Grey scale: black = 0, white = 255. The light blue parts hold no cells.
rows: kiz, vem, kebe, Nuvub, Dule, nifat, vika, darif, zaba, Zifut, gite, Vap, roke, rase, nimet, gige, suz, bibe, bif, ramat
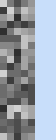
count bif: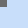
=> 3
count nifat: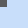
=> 3
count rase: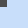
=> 1
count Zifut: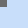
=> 3
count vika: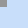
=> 0
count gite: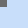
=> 2

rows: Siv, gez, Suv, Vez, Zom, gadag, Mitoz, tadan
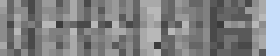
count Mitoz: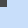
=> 5
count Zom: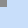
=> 5
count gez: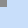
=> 8
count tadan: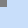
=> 5
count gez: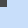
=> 2
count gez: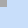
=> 2
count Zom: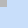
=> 5

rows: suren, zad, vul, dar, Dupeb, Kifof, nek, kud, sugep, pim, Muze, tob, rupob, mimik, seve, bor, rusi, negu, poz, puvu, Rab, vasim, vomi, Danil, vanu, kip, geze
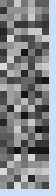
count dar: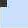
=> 3
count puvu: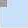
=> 3
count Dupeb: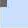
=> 1
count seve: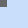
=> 2
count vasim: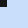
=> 4
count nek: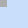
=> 2

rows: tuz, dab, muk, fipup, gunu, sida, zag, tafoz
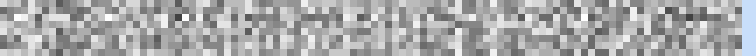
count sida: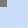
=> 13
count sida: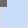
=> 4
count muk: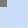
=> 14
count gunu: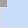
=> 14
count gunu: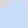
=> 9
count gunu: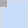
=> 16
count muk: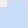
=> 8

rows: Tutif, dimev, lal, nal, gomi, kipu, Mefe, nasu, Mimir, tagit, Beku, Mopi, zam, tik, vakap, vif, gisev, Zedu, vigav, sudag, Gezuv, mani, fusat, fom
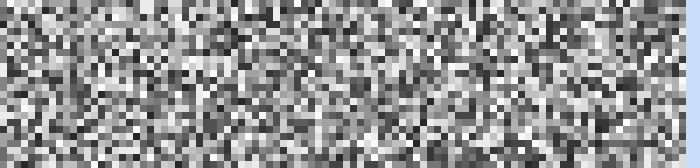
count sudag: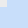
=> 12
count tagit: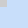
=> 8
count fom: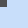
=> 6
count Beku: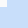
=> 3
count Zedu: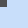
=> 12

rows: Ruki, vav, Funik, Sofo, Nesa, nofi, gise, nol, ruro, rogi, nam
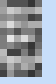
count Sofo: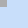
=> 4
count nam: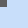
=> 3
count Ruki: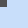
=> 3
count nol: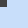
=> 3
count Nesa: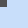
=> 2

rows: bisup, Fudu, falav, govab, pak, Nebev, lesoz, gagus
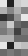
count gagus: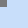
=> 2
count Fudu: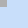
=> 2
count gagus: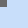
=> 2
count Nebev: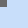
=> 2
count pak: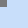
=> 2

